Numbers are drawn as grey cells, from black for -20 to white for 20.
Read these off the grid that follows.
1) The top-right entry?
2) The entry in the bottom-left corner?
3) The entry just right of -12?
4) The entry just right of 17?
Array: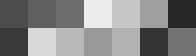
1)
-14
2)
-11
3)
-2
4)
11

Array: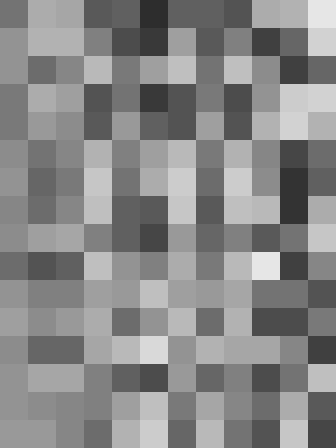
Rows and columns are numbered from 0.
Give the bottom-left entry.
4
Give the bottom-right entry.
-9
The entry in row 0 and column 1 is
7
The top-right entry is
16
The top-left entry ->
-2
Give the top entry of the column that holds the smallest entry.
-13
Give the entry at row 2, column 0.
3
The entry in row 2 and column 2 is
1
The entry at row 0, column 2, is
6
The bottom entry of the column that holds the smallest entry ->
12
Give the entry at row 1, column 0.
3
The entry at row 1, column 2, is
8
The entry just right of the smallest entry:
-5

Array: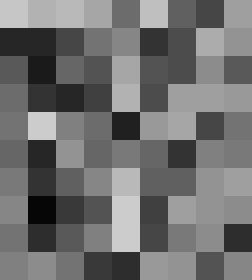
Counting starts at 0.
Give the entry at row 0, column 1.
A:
8
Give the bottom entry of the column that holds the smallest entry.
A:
2
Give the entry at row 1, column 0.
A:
-14
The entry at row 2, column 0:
-6
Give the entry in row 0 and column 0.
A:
11
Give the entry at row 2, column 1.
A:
-16
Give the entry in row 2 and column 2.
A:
-4
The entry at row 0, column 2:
9
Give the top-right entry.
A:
5
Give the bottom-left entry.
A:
0
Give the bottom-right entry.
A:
1
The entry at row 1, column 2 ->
-9
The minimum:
-19
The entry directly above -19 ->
-12

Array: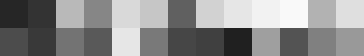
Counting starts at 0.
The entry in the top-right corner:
15
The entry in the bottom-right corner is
4
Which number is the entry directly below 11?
-1
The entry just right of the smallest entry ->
5
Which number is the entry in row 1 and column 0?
-8
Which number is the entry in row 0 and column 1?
-12
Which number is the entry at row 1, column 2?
-2
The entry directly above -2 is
9

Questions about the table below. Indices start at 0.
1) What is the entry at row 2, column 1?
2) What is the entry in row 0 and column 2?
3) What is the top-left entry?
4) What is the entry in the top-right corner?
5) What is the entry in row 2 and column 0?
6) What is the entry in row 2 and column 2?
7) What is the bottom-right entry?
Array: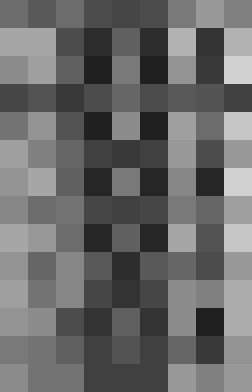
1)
5
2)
-3
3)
-3
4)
0
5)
2
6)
-5
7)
4

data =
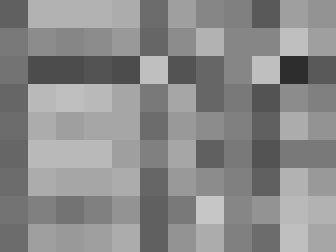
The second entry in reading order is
8
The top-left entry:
-5
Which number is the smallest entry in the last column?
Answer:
-6
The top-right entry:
3
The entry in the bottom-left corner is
-3
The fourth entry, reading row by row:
8
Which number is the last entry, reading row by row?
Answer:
6
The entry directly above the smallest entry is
10
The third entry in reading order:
8
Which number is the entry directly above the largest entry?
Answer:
2
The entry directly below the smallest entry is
2
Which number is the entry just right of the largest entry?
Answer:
1
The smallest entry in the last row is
-5
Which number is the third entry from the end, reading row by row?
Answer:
-3
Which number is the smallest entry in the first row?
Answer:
-6
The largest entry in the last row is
10
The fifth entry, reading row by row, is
7
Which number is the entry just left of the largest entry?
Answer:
-1
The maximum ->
11
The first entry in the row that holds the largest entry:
-2
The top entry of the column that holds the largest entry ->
1
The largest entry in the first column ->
-1
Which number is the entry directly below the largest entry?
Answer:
7
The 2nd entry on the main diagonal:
2

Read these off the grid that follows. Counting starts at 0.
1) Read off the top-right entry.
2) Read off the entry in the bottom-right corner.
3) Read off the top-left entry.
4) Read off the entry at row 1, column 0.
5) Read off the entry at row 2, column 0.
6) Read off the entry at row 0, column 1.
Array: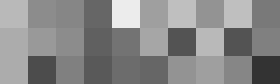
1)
-1
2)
-12
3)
9
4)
7
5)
7
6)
2

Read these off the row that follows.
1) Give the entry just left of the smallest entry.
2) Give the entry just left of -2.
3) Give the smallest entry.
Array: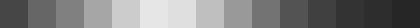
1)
-13
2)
4
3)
-14

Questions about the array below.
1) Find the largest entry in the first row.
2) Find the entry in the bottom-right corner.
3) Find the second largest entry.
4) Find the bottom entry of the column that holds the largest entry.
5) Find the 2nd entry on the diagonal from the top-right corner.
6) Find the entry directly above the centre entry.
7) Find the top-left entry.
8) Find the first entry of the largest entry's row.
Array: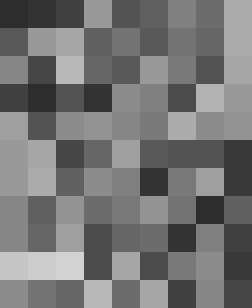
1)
7
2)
-9
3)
12
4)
-4
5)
-4
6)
1
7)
-13
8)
11
